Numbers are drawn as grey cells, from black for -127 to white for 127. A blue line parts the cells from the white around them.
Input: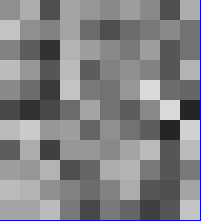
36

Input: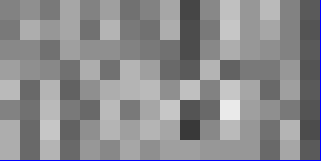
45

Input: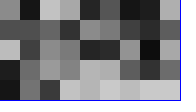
-106

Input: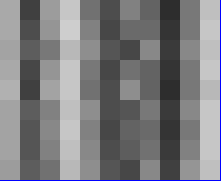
28

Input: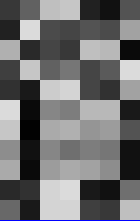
-23

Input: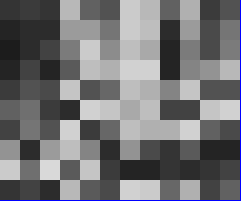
-75

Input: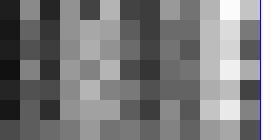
-52

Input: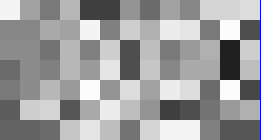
-28

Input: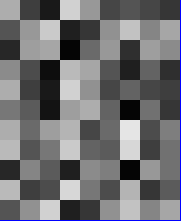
-43
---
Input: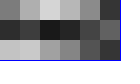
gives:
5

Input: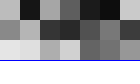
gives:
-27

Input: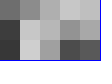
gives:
32

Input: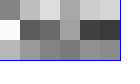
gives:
-5

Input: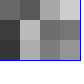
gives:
45

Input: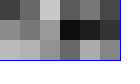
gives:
-23

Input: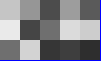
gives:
-73

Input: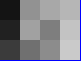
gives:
-15

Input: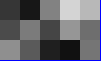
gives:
-96
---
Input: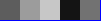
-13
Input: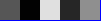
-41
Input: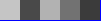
-13
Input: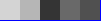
-22
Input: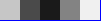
3
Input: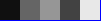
-26
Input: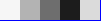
51
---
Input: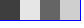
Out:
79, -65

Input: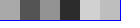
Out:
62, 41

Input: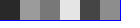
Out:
13, -86

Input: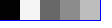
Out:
61, -125

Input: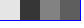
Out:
-33, 101

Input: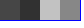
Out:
7, -57

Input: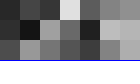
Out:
16, -50

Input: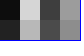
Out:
28, -93

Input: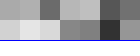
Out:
-14, 82
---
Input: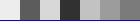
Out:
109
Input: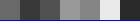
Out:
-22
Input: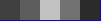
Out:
-63
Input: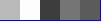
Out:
58
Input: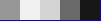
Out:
23
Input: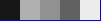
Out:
-104
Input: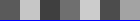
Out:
-37
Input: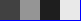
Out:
-62
